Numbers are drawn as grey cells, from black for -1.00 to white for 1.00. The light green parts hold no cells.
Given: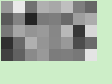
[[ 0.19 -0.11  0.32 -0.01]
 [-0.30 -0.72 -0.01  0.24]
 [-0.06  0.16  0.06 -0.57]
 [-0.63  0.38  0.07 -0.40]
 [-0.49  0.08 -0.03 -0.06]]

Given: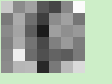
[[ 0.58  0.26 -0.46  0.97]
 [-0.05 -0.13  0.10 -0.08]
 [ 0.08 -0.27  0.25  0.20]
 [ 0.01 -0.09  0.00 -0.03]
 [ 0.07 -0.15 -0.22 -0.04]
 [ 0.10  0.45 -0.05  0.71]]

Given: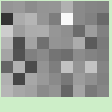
[[ 0.17  0.10  0.17  0.08  0.03]
 [-0.59  0.42 -0.02  0.08 -0.18]
 [ 0.61  0.35  0.18 -0.16  0.01]
 [ 0.42  0.28  0.16  0.35 -0.04]
 [ 0.29  0.00 -0.09  0.10 -0.02]
 [-0.21 -0.40 -0.01  0.16  0.04]
 [ 0.38  0.31  0.08  0.22  0.01]
 [ 0.43  0.26  0.15  0.29  0.05]]

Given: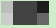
[[ 0.48 -0.48]
 [ 0.60 -0.48]]

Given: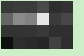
[[-0.56 -0.54 -0.64]
 [-0.21  0.02 -0.54]
 [-0.60 -0.59 -0.63]
 [-0.89 -0.67 -0.49]]

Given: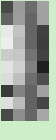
[[-0.43 -0.15]
 [-0.22 -0.20]
 [ 0.82 -0.21]
 [ 0.86 -0.21]
 [ 0.59 -0.10]
 [ 0.77  0.00]
 [ 0.72 -0.14]
 [-0.55 -0.22]
 [ 0.74 -0.23]
 [-0.43 -0.20]]

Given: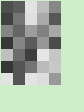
[[-0.38  0.78  0.06]
 [-0.49  0.76 -0.32]
 [ 0.04  0.23  0.32]
 [-0.57 -0.29 -0.41]
 [ 0.50 -0.51  0.55]
 [-0.58 -0.09  0.57]
 [ 0.78  0.78  0.20]]
